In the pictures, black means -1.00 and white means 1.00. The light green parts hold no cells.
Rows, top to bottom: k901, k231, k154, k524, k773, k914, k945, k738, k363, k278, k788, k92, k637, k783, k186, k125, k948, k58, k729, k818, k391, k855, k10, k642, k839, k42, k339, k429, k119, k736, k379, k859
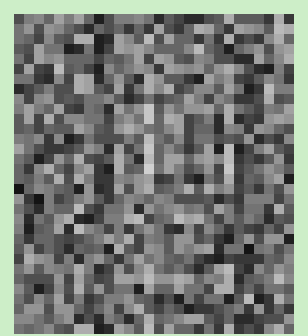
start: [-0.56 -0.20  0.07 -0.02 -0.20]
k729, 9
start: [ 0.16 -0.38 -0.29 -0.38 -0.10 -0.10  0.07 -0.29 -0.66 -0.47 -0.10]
k363, 3
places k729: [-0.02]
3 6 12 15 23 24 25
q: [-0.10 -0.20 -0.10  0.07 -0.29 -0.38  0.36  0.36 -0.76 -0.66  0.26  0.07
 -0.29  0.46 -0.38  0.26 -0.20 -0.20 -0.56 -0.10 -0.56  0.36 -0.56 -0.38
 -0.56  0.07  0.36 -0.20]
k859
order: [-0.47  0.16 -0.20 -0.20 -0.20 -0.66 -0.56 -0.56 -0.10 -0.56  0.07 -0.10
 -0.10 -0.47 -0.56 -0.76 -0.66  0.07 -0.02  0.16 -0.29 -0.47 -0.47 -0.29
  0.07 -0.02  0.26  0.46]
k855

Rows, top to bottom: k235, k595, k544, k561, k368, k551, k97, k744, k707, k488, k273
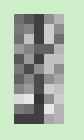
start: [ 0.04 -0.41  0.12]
k97, 1
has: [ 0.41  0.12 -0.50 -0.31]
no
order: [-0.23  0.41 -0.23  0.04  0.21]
k561
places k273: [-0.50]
0 1 2
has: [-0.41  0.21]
no
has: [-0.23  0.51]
no
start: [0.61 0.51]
k744, 3

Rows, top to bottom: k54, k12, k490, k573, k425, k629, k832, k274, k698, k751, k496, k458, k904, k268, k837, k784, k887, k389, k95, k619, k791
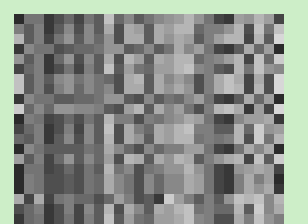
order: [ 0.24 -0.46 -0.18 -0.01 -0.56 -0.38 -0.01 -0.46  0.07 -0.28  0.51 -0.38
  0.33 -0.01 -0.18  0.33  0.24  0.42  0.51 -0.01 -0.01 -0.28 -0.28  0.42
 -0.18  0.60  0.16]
k458
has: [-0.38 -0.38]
yes
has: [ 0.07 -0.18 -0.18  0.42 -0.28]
no

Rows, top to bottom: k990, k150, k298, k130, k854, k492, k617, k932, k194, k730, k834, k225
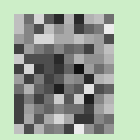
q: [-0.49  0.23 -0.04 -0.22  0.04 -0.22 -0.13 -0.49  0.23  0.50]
k130
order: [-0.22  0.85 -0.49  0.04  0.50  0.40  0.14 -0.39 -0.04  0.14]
k225
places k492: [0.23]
7

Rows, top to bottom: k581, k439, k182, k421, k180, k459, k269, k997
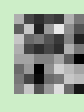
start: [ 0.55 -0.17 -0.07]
k182, 0
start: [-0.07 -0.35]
k182, 2

